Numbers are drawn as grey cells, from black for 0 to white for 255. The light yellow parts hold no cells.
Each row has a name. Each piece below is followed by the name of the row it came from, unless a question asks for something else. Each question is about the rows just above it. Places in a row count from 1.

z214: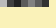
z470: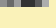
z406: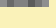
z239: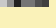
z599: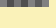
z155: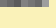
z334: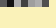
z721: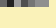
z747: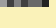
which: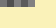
z599
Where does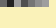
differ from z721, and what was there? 7, [143]
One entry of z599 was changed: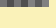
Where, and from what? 1, [129]
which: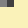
z747

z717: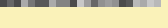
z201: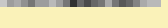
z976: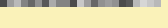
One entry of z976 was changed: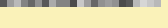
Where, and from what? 1, [75]
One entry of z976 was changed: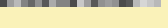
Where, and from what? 14, [103]
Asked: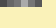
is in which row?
z201

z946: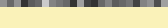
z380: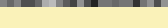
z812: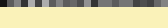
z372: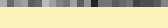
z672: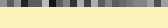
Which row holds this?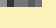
z812
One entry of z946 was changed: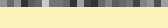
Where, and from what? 8, [131]
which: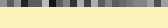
z672
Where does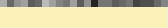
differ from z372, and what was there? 23, [92]
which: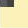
z380
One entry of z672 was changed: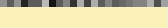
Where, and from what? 22, [160]
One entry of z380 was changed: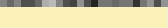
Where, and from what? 10, [92]

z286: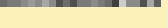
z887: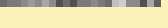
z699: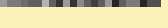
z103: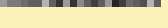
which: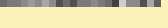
z286
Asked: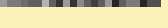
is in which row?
z699
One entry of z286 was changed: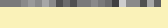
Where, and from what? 1, [108]
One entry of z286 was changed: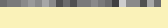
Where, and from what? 23, [95]
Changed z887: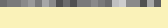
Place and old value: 6, [138]

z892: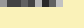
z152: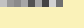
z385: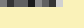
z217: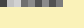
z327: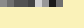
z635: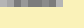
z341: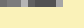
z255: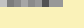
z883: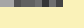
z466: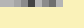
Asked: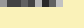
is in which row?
z892
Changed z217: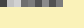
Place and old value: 5, [139]
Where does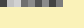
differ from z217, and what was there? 8, [82]

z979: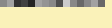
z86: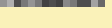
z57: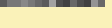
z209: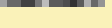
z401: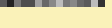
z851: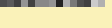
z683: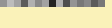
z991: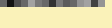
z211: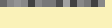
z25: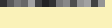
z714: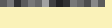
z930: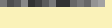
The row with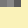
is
z683
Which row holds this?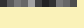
z714
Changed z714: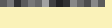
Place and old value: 11, [120]
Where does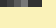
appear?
z930

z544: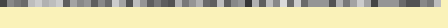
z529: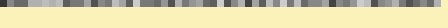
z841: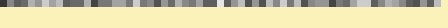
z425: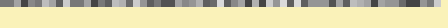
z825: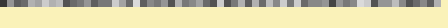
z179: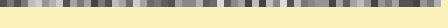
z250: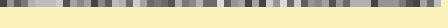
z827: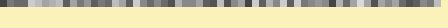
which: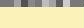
z529
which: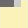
z827
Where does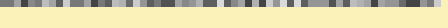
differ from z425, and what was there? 31, [106]
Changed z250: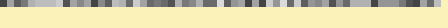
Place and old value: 2, [149]

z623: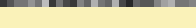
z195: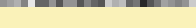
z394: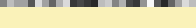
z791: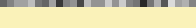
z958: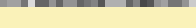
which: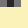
z791
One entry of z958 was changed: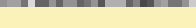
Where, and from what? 14, [131]
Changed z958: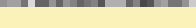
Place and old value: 11, [147]

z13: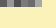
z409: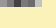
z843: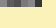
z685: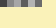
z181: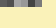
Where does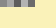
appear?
z685
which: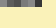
z843
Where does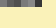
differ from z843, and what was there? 1, [136]

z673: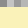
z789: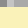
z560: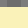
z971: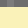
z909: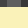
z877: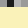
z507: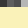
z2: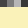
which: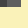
z909
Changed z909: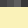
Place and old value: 2, [95]

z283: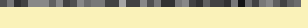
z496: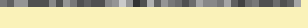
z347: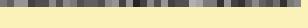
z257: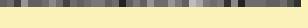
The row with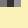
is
z347
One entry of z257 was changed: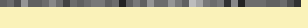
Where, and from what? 3, [66]

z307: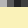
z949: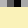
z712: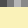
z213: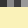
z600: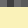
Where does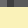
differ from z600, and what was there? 3, [107]
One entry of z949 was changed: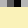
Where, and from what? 4, [168]
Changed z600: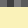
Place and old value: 3, [107]
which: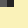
z307
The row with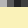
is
z307
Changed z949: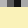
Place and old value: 3, [6]

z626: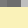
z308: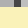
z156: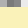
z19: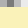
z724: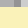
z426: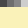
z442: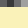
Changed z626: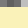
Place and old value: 2, [110]
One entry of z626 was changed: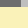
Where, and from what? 1, [122]
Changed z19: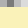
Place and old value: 4, [235]
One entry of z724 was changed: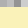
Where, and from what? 2, [176]
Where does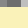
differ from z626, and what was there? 1, [122]
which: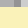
z724

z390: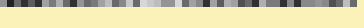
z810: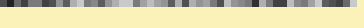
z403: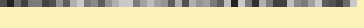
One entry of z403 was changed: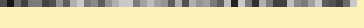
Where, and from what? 2, [34]
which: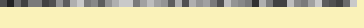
z810
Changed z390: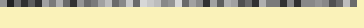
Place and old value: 24, [148]
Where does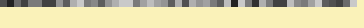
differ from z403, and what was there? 8, [80]
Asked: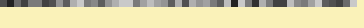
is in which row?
z403
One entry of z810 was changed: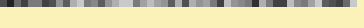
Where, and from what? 32, [80]

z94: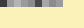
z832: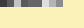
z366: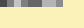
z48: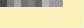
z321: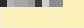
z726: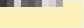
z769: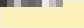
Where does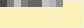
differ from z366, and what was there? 7, [180]
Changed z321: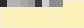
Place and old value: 3, [167]
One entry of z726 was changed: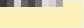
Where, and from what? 5, [90]
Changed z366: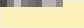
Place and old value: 5, [102]
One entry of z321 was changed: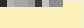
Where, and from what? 7, [209]
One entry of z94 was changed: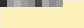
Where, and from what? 1, [59]

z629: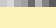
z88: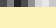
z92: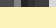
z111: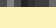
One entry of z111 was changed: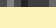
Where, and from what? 5, [50]
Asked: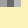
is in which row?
z629
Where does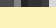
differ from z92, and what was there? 6, [62]
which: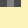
z111
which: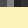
z92
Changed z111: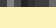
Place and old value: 1, [76]

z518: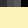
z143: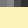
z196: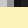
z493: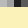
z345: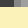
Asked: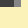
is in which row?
z345
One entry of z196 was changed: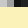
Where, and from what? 2, [146]
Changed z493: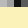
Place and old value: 3, [33]
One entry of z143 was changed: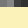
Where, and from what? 3, [77]
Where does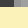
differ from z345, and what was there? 3, [134]
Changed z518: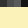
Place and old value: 4, [7]

